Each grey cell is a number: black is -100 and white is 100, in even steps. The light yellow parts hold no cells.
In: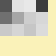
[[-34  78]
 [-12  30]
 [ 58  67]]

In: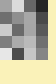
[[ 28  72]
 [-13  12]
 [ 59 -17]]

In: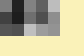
[[ -1 -73]
 [-49 -77]
 [-33 -37]]

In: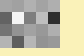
[[ 30  26]
 [-22  91]
 [ -9  15]]

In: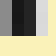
[[  9 -81]
 [  9 -82]
 [  9 -80]]

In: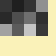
[[-58 -76]
 [-68 -39]
 [ 26 -29]]

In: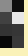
[[  9 -89]
 [-49  81]
 [-60 -58]]

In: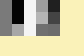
[[ -4 -97]
 [ -4 -97]
 [ -4  31]]

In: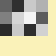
[[-23 -63]
 [  0  67]
 [-67  58]]
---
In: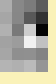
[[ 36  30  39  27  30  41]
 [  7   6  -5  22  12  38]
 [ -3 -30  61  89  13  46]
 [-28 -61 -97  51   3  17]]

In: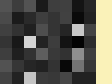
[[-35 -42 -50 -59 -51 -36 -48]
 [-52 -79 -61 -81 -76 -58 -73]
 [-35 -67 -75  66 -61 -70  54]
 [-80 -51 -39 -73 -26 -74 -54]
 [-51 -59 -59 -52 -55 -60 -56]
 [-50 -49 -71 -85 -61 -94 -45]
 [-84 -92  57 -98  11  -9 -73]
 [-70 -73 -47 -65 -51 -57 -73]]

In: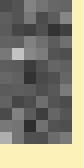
[[-40 -26 -29 -23  -6 -27 -19 -29 -23 -42  -6  37]
 [-35 -34 -45 -24  53 -29 -24 -27 -45   2  -9  -9]
 [  3  -6 -49   1   7 -52 -61 -29 -39 -29 -64 -37]
 [-10 -40 -37 -13  -3 -36 -43 -39 -14 -51 -11 -38]
 [-19 -28 -60 -28 -34 -21 -37 -31 -34 -21 -36 -15]
 [-21   5 -50 -12 -38 -25 -20  -4 -40 -33 -38  -5]]

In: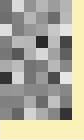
[[-10 -14  73   0  -7  33 -61  17   0   7]
 [ 70   1  -1  45 -31  47  67  18   1 -21]
 [ 15  42  17  42  38 -10  -8   6  33  65]
 [ 42  15  26 -68  69  -2  21   5 -17  34]
 [ 22 -15  56  48  27  44 -40  18  51   4]
 [ 41  44  78 -46 -25   6  80   6  -3 -60]]

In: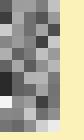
[[-27 -52  59   5  37 -22 -67 -67  91   7  -9]
 [ 23  33  18  21 -22  31 -24 -24  11   4 -18]
 [ 24 -12 -12   2  -4 -27  40 -19  23  55  11]
 [ -1 -33  29 -49  50  13  41  27 -50 -13  62]
 [ 51  20 -39  57  21  43  -4 -10  -8  11  84]]

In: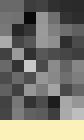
[[-18  -9  -5  33 -49 -18 -40 -24 -48 -46]
 [-18 -11 -70 -45  21 -60 -17 -50  -7  -2]
 [-52 -93 -58 -32 -62  57 -38  18 -60 -24]
 [-48  18  21  20 -31 -42  18  -3 -40 -28]
 [-62 -13   0  12 -40   9   7  29 -77 -51]
 [-66 -60 -14 -64 -45 -22 -13 -43  32  33]
 [-67 -65 -25 -41 -51   5  -1 -20  18  49]]
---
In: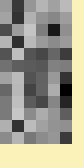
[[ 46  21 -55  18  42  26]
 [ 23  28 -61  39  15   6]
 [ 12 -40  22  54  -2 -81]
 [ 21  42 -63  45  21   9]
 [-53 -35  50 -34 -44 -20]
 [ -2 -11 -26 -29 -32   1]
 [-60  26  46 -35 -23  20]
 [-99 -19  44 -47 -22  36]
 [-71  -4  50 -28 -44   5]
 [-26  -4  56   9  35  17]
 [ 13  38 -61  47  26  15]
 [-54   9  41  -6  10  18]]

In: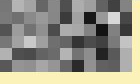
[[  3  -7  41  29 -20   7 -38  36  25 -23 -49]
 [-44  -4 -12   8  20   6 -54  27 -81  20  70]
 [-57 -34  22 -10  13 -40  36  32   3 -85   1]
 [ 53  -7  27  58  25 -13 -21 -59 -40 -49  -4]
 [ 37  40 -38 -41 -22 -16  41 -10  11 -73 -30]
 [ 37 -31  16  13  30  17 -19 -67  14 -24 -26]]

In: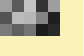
[[ 24  25 -29  53 -60]
 [-76 -34  47  43   3]
 [-68  -4 -25  -9 -79]]

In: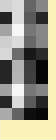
[[  5  64  71 -21]
 [-70 -72  72 -30]
 [  6  28  93  -7]
 [  5  62  72 -19]
 [-67  69 -15 -81]
 [-95 -71  40 -51]
 [-95 -70  42 -50]
 [  4  27  94  -6]
 [-72 -71  72 -29]
 [-94  33 -23 -89]]

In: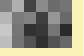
[[ -9   0  37 -48   9 -16]
 [-18  43  -4   2 -50  18]
 [-67  57  -8 -61 -56  -8]
 [-19  48 -10 -36 -63 -36]]

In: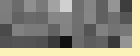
[[-52  -1 -16  12  -5  27  63 -13   4 -25  17]
 [-33  -3 -23 -17 -19   5   4 -12   5 -25 -13]
 [ -6 -42   1  -4  -4 -22   3 -13 -34   1 -10]
 [ 16 -36 -33 -34 -37 -55 -87 -16 -27 -23 -55]]

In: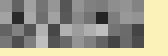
[[  3  16 -23  26  -9  18 -33  15   0  -3  11  15]
 [ 15  28 -67  32 -14  27 -31   7 -10 -72  -2  19]
 [-47 -22   2 -33  40 -44  39  23  37  49  -9 -16]
 [-40  -7 -38  -1  50 -34 -18  16   0 -22 -47 -17]]

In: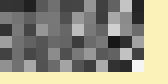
[[-72 -59 -60 -75 -30 -12 -47 -46  17 -50 -23  54]
 [-69  -1  -9 -25  -7  -6 -37  19  -1 -51  32   9]
 [-16 -60  -5 -46  18  -7 -19  48  -5 -21  63  11]
 [ 27  25 -11 -23 -33 -18 -21 -53 -16  -6 -82 -63]
 [-49 -48 -13 -44 -34  10 -38  -5  19 -30 -23  52]
 [ 92  14 -11  32 -36 -16  29 -34 -51  34 -61 -67]]
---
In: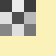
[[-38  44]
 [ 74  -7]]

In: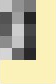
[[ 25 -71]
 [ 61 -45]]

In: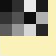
[[-36 -90]
 [ 19  68]]

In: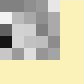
[[46 32]
 [65 63]]

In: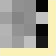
[[ 4 12]
 [15 10]]

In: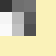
[[ 44 -29]
 [ 52 -37]]
